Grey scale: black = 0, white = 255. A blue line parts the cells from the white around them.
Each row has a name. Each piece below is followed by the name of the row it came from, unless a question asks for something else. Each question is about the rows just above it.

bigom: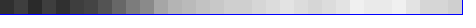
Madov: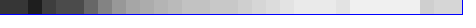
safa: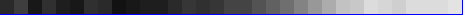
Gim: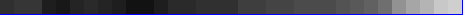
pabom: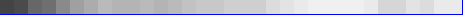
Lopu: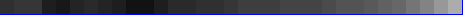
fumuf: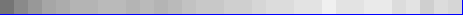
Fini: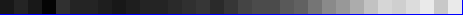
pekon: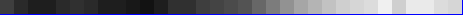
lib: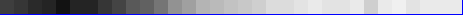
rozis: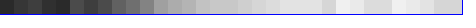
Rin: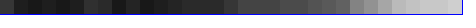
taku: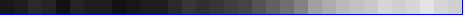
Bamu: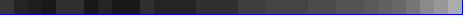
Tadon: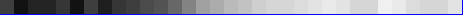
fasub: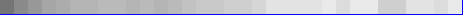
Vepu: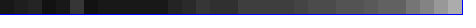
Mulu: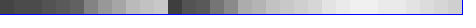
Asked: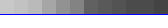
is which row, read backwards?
Rin
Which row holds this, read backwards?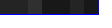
Bamu
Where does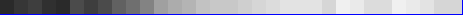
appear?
rozis
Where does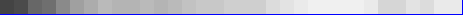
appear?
pabom
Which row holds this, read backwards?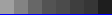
Tadon

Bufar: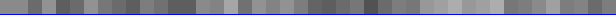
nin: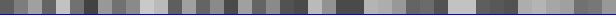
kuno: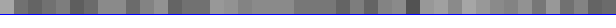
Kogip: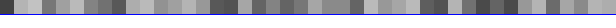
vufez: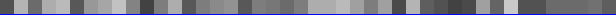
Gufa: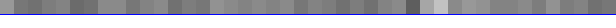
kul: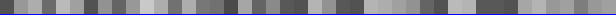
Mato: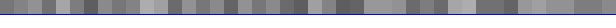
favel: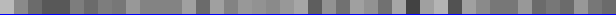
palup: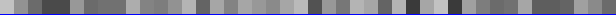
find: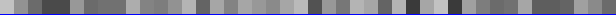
palup
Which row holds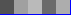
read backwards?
kul
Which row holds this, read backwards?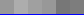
Bufar
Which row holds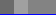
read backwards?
favel
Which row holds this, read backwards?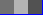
Kogip
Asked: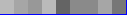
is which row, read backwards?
Kogip

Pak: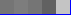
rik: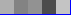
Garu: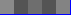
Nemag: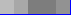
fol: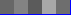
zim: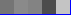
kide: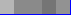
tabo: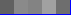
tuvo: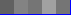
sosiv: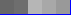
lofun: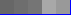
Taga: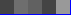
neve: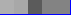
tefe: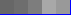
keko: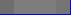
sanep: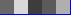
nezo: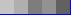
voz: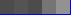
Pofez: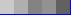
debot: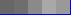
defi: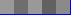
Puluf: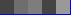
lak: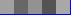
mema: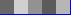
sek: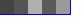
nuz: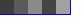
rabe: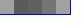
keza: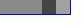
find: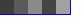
nuz
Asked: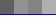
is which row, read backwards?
Pofez

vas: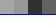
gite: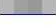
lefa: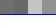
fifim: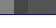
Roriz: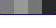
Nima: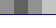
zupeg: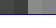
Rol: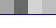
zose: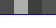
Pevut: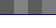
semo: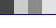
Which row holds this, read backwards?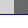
Rol
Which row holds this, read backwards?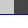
semo
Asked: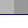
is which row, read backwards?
gite
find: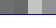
lefa
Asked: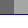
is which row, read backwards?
Rol

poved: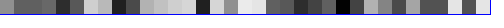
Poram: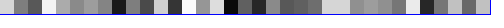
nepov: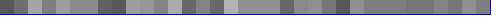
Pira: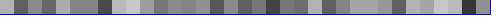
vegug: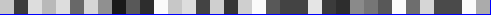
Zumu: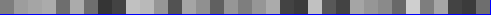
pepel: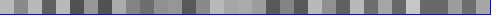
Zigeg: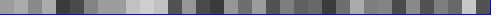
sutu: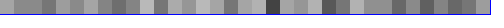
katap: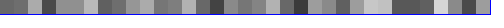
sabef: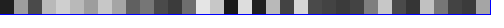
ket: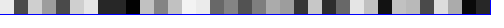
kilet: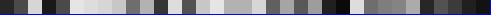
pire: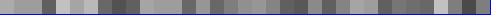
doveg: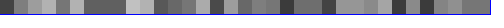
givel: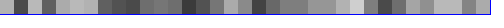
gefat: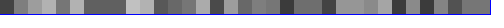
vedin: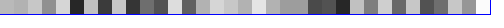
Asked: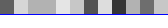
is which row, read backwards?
kilet
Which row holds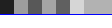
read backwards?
kilet
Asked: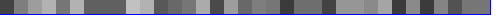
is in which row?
gefat
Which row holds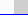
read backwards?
vegug
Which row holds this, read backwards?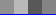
pepel

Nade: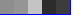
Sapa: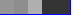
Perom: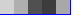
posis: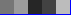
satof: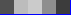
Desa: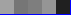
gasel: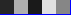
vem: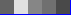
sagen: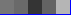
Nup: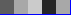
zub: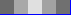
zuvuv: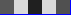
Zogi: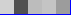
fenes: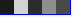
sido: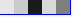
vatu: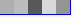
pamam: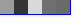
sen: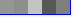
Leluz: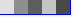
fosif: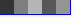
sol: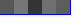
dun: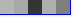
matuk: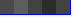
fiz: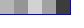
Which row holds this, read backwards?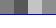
sen
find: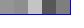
sen
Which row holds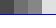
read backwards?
vem
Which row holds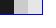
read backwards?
sido
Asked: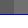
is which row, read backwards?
sol

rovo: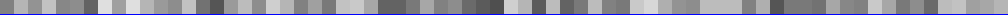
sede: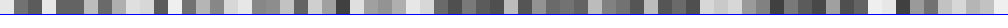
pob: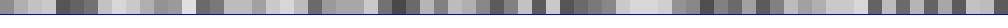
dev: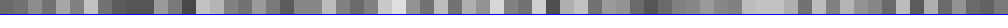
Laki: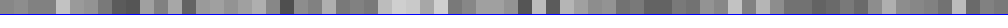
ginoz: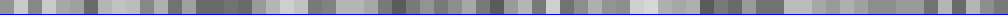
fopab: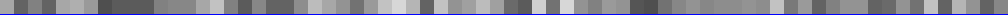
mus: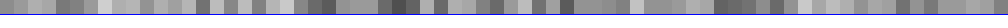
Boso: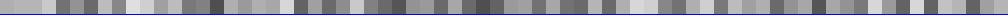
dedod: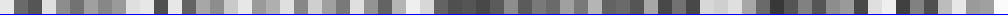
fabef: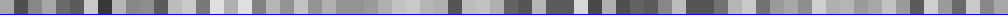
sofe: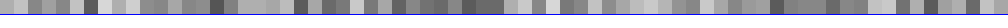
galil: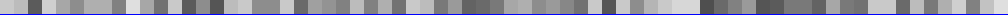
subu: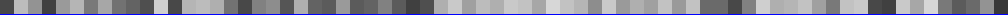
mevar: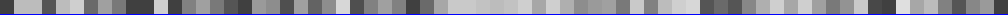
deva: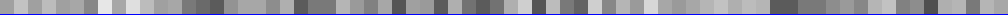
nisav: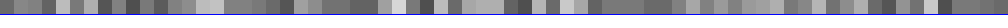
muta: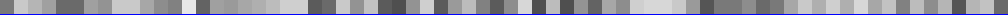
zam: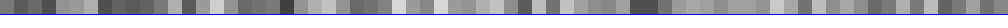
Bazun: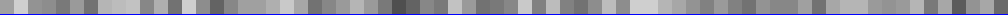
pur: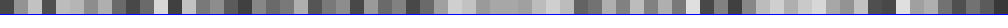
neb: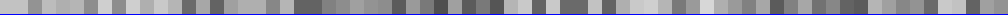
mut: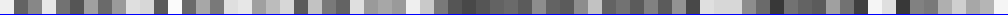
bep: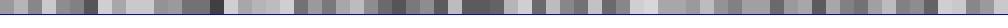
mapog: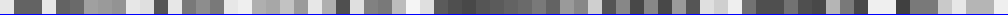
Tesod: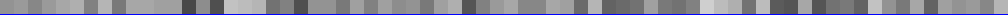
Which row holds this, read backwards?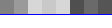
sede
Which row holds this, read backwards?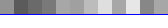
deva
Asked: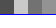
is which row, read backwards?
nisav

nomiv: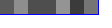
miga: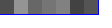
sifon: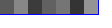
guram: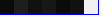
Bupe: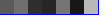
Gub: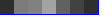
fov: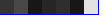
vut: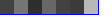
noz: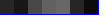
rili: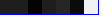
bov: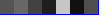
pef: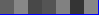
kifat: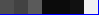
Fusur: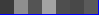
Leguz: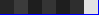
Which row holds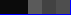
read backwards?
kifat
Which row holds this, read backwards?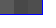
Fusur
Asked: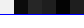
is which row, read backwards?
rili
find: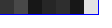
fov
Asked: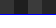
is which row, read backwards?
Leguz
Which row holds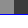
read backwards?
Fusur

